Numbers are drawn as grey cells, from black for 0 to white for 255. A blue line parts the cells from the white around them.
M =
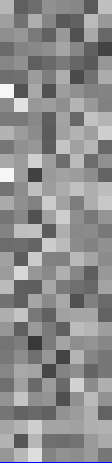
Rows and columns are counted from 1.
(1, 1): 183
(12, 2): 155
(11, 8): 103
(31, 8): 178
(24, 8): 158
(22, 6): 81
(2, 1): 159
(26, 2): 141
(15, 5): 162
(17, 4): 92
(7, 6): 144
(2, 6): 97
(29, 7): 186
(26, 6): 180
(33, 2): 184
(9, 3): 136
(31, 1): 165
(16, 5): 206
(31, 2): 179
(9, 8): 180
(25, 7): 148
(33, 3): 222
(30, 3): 105
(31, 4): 164
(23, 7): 166
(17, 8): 120
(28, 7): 140
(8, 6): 180
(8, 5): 143
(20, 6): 134
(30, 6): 156
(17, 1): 131
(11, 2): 145
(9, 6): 103
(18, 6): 140
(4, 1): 107
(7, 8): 132

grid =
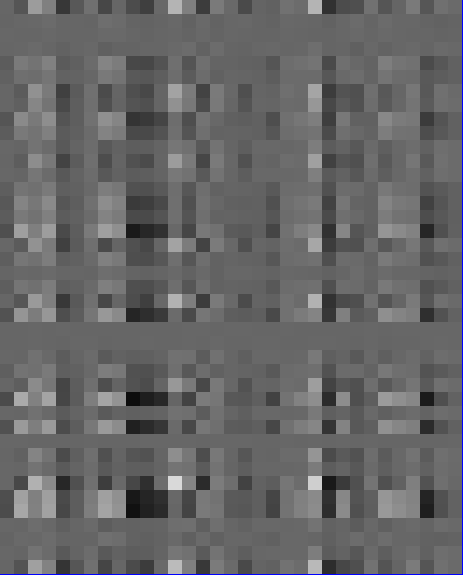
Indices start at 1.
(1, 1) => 102
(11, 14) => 112
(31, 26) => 88
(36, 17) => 90
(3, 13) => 103
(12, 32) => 112
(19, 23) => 113
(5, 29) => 116
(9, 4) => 142
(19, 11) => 77
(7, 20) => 99
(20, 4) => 106
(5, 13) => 111
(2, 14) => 98
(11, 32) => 110
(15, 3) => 119
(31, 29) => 134
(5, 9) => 124
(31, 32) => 82
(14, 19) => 98
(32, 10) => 102
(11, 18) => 94
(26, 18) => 95
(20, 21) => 104
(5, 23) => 116
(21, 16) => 98
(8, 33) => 108
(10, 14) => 84
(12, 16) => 122
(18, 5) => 64
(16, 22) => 112
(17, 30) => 130
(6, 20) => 93
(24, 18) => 103
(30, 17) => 101
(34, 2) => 102
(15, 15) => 113
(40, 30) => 109

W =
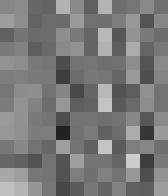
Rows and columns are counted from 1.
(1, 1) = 134
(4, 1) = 122
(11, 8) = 195
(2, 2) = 141
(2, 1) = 157
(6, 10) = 153
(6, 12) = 133
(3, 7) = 101
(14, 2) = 181
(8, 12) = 115
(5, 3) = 120
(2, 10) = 152
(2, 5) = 107
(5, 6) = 115
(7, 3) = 142
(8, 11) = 141
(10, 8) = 97
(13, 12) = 146
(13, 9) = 114
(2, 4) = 108
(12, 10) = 204
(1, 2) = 140
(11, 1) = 119
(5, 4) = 118
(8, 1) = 124
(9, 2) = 145
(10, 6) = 113
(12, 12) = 122
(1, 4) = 99
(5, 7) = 117
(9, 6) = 116
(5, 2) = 141
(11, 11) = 134

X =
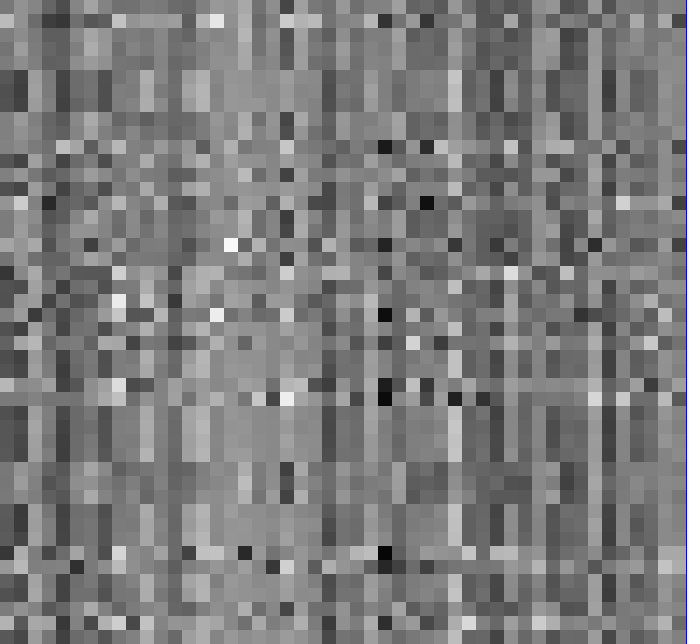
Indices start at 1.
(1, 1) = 120
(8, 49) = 135
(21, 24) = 75
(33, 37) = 143
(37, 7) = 113
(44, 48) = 140
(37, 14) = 157
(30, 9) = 124
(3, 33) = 151
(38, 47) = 105
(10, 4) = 103
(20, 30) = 125
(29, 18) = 118
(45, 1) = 179
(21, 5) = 63
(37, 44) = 67
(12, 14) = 154
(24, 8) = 77
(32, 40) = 78
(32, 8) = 82
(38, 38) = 95
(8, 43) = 153
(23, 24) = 94
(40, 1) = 55
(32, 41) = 109
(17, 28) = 126
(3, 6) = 137
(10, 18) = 176
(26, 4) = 120
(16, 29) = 155
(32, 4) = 116
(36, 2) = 138
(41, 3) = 127
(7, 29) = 104
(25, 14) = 87
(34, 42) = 92
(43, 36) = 70
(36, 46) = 133
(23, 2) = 155

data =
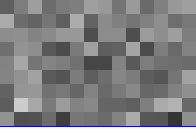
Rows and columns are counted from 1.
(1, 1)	95
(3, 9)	140
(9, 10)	170
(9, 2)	80
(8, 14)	104
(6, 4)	90
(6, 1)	132
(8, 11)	127
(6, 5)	84
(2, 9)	128
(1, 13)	152
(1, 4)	108
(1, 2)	125
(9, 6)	119
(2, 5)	96
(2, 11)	129
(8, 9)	101
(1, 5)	123
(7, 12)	107
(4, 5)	76
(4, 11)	75
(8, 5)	155
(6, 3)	162
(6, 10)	124
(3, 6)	152
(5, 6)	113
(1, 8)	152
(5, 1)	131
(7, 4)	113
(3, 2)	143
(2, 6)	172
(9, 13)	52
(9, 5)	62
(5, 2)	167
